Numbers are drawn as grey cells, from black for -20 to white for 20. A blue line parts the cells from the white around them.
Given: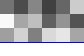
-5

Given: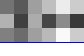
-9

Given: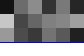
0

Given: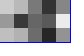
-4

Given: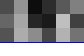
-16

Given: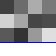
6

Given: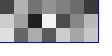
-8

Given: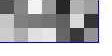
-5

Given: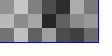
-5
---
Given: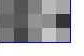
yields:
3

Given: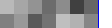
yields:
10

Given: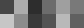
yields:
-7

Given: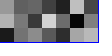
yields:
-3

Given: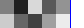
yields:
-10

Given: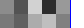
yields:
7

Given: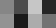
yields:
-16

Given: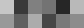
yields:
-9

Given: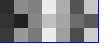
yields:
6
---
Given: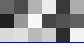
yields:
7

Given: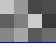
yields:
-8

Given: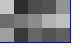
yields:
3

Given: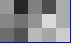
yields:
7

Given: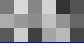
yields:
-7

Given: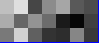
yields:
-8
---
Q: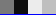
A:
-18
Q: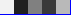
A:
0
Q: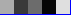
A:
-3
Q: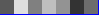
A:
3
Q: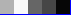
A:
-4
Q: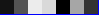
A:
-20
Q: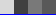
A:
-10
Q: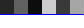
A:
12
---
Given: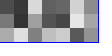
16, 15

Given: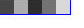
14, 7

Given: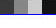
12, 1

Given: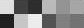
17, 15

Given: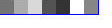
20, 14

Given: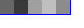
10, 5

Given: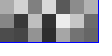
17, 14

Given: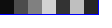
13, 10

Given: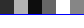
20, 8
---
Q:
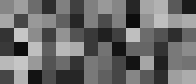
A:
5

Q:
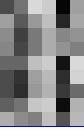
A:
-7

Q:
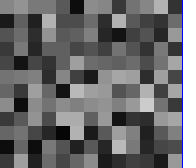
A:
-16

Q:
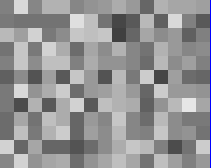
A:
0

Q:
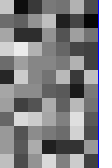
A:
12

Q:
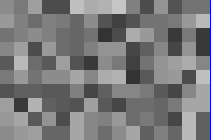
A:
9

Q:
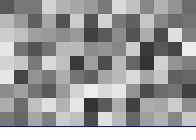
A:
1

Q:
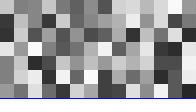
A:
-6
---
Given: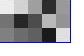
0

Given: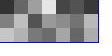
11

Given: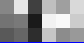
-6

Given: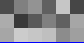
6

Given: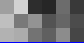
8

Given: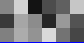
0
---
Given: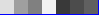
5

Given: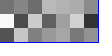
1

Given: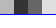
-12

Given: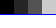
-14

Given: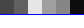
-5

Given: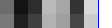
-17

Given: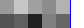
11

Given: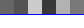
-7

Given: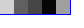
-5
